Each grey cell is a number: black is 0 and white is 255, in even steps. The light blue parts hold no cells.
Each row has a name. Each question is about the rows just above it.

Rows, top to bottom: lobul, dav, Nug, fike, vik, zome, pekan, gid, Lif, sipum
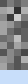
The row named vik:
[163 109  85  97]
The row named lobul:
[ 85 124  97 124]
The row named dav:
[163 176  48 176]
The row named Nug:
[137  60 205 124]
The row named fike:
[163 150 109  85]

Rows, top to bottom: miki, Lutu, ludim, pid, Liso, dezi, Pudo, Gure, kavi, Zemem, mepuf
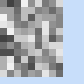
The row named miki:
[133  66  94 241 145 217 121 145 217]
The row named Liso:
[109 241 176 161 176 109 229 133 203]
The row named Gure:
[ 78  78 121 133 189 203 133 176 229]
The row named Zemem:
[176 241 145 121  78 203 189 121  94]
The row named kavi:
[176 229  94 203  94 161 145 133 203]
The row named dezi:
[ 66  78 203 203 229 121 203  94 145]

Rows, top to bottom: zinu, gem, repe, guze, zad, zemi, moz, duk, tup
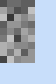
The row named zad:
[108 137 108 164 137]
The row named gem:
[164 122  80  94 192]
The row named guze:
[ 94 149 149 122 108]

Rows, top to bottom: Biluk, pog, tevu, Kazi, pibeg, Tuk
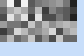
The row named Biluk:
[144 242  61 242  90 119 132 144 157 119  33]
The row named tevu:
[ 76 227 157 227  61 227  76  76 119  90  33]

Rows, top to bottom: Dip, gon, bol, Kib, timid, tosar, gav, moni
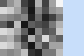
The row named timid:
[218 202 163  95  23 134  79  95 202]
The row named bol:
[148 134 121 134  35 107  35  65 121]
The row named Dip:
[ 95 148 178  65  35 178  65 163 246]
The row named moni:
[148 134 148 190  51  35 121 121 190]
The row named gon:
[218 202 163  95  23 134  79 148 163]

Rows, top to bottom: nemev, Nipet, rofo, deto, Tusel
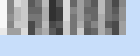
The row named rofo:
[247 146 186 202 118 118 172  49  62 218 118 159 118 103 172 118 103 146]
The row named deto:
[247 134 202 202  74 118 186  74  90 202 118 172 103 134 172  90  74 159]

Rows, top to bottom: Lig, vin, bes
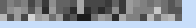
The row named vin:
[ 99 142 156 142  86 142  43 156  99  86  43 169  43  71  43  71 142  57
 156 128 128 128 199 112  86  86]

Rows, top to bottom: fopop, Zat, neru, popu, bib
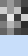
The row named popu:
[124 181 138  43]

